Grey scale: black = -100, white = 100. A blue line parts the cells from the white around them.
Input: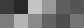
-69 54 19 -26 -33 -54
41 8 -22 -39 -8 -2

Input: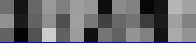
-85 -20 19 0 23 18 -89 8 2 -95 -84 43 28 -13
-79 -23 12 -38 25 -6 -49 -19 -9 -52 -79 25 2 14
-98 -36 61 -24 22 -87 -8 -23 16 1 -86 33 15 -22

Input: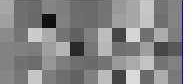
-13 -16 4 -1 -15 -16 -9 19 30 55 -9 2 30
-13 -18 -87 1 -14 -16 -8 25 31 53 -14 3 25
-8 60 33 -9 -24 0 48 -45 67 -14 35 -1 9
0 -3 25 42 -68 -7 44 -11 -9 24 -44 -31 2
-11 -15 18 -3 -14 -17 -10 21 33 53 -9 1 2
-7 55 -2 -14 -22 0 47 -46 71 -17 35 -5 6

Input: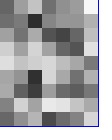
24 53 -12 13 22 94 -21
-4 -65 5 18 17 39 -14
-10 34 -35 -47 -20 50 26
26 66 27 -20 -34 76 62
53 62 69 48 31 -5 74
15 -62 67 32 -11 39 30
-24 -52 23 -17 -27 -7 33
65 28 83 78 54 33 2
13 42 -41 -15 3 68 -19

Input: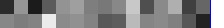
17 -79 -29 15 25 -1 -6 7 57 -38 8 37 -50 -20 -66
-2 3 84 9 14 3 -31 -27 46 4 8 0 -32 -73 6

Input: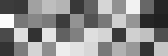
-55 26 49 41 -56 -23 68 14 90 -19 -70 -53
-7 6 -4 -53 15 -36 -5 63 17 -70 -74 98
75 -61 79 -24 0 75 67 -55 63 51 -38 -42
-2 66 11 86 77 69 -6 39 19 -61 55 -60

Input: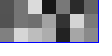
-8 72 -82 -6 -67 -22 -35
-8 -13 27 -60 66 -4 -36
68 48 36 -73 30 8 0

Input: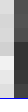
-37 74
-35 68
-39 70
-59 64
-59 90
-56 82
-48 75
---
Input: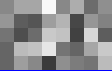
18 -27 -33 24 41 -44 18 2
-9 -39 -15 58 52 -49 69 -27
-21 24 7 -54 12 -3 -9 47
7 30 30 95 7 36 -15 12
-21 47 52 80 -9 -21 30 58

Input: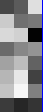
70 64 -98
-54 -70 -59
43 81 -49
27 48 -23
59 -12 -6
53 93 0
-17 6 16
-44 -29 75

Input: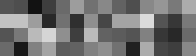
-34 -39 -86 -51 -17 23 -11 7 -23 -39 7 18 -5 35
-17 -81 1 29 -28 -23 1 12 -11 -75 35 -45 -51 7
52 52 23 -69 -11 -63 12 -45 29 29 72 -34 -57 -5
-34 -5 46 67 12 -51 46 -23 -28 -34 1 -57 -69 -17

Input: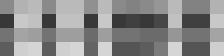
-10 29 24 -10 24 24 -16 24 -10 -10 -16 -16 18 -10 -10 29
8 40 46 8 46 46 13 46 8 2 8 18 46 2 2 40
-56 57 51 -56 51 51 -56 57 -56 -50 -56 -44 51 -50 -50 57
-27 62 67 -27 62 67 -22 67 -33 -33 -27 -4 67 -33 -33 62

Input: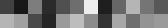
42 26 -43 -71 21 48 10 -60 31 -14 15 21
-49 -81 -2 -66 -37 -14 86 -76 -20 42 -8 -31

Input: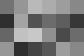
18 -63 -47 -31 23 7
-63 29 -36 -15 -26 -57
-10 18 45 35 23 7
-20 51 57 13 -42 -15

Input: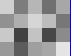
20 -28 25 31 79
63 -2 43 -12 31
58 -49 53 -44 9
14 37 68 48 -7
